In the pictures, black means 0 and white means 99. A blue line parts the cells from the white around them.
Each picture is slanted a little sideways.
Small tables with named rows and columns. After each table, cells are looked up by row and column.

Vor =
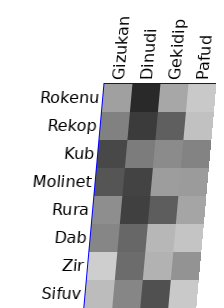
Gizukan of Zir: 80
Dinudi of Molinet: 26
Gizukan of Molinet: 33
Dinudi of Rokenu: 16
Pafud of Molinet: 60
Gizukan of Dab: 52
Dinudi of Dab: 40
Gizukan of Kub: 28
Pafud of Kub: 51
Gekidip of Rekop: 37
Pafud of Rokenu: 78
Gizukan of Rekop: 50
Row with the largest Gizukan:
Zir

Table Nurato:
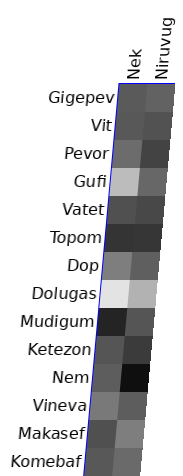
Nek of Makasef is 31
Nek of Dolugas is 88
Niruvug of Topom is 21
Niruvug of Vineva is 36
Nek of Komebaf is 34
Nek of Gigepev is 35
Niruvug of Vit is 32
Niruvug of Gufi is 40

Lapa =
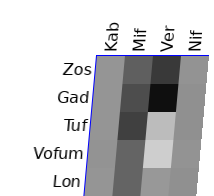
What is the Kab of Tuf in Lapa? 58
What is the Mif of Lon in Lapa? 39
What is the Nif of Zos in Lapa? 57
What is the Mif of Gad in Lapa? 30
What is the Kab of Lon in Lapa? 58
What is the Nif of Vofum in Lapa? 57
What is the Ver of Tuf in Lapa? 73
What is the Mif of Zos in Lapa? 37
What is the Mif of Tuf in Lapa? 25
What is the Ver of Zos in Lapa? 22
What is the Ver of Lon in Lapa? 59
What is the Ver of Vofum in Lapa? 80
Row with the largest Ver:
Vofum

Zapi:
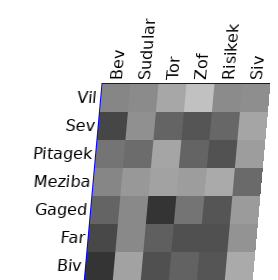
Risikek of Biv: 33
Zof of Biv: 38
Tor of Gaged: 20
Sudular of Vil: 54
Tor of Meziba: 63
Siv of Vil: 55
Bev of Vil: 52
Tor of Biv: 31
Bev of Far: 28
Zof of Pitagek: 39
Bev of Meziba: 52

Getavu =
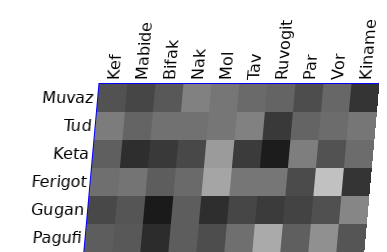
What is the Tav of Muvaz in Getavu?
41
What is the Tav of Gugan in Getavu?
27
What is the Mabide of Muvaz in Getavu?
27
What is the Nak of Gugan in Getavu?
36
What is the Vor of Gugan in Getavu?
31
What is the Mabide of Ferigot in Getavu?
45
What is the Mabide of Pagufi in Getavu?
34
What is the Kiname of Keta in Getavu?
42
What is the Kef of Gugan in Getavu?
28
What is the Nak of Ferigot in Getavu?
41
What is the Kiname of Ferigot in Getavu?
20
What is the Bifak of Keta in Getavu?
22
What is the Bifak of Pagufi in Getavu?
17
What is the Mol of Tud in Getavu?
46
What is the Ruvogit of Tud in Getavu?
22
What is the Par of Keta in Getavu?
49

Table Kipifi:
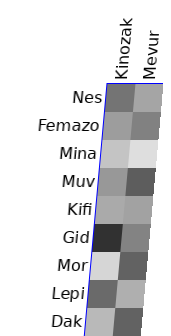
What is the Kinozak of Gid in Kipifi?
19
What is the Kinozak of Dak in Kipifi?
72
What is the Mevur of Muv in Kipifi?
36
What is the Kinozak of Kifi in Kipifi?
66
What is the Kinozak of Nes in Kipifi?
45
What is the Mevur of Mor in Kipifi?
38
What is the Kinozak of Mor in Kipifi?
83
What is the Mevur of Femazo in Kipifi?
50
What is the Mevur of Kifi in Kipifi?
63
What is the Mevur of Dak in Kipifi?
38
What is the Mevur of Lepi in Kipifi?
68
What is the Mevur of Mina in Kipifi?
86

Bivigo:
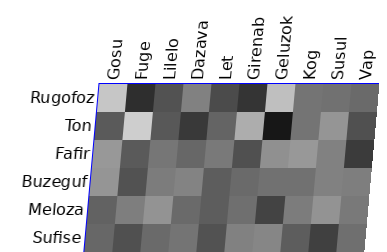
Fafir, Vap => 23
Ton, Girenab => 67
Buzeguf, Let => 36
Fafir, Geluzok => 56
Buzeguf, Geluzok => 44
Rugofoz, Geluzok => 74
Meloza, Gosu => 38
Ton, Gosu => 35
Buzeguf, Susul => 50
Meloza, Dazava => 41
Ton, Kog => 45
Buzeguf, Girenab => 41
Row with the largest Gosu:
Rugofoz

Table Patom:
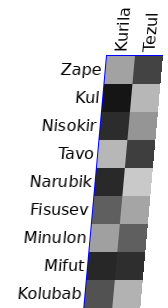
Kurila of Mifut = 15
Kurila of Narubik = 16
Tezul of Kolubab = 69
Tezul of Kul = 71
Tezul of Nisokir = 58
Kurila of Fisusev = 37
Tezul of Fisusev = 64
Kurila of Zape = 63
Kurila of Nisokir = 17
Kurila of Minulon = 62
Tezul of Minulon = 37
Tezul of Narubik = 78
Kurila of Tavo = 71
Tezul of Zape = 26
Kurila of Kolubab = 32

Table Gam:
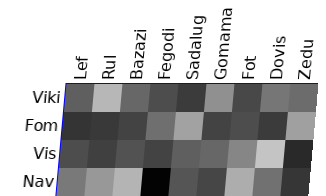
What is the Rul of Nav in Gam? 59
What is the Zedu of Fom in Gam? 62
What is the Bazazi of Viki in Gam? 40
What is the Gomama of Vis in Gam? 40
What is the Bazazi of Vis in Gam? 32
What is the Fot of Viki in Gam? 28
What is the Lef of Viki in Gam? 37
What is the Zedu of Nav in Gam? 21
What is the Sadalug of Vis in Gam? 37
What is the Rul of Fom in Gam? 22
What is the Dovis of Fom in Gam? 23
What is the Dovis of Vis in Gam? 76
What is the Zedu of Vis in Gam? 16
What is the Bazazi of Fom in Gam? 26
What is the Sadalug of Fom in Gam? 63
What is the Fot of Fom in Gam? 30

